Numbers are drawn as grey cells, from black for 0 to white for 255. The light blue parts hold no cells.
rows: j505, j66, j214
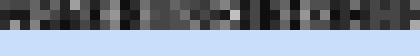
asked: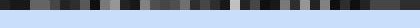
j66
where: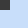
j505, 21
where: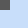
j66, 9
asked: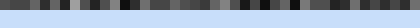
j505
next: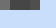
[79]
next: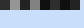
[70]

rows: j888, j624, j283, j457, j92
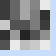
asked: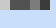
j283
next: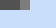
[59]
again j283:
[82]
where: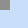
j457, 5
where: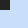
j457, 3
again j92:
[233]
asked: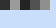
j457

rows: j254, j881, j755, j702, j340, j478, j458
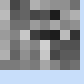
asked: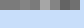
j458
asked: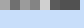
j340
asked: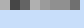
j254
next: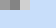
[91]
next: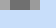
[132]

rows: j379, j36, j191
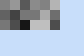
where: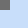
j36, 6
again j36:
[119]
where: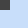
j36, 2
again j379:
[130]
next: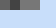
[171]

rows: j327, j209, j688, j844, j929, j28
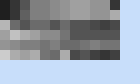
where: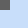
j209, 3
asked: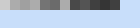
j28
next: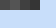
[64]

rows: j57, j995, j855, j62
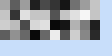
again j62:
[104]
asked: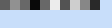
j62
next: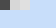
[9]
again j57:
[157]
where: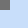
j57, 8

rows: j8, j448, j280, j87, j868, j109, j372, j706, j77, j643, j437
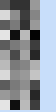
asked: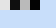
j87
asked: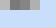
j372
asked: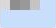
j706
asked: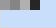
j643
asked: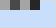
j109

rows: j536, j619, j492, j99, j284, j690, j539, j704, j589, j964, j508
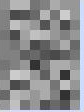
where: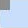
j536, 1
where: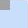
j99, 3

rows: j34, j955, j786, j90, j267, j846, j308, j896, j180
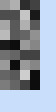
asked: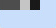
j955
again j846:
[66]
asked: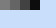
j180
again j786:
[89]

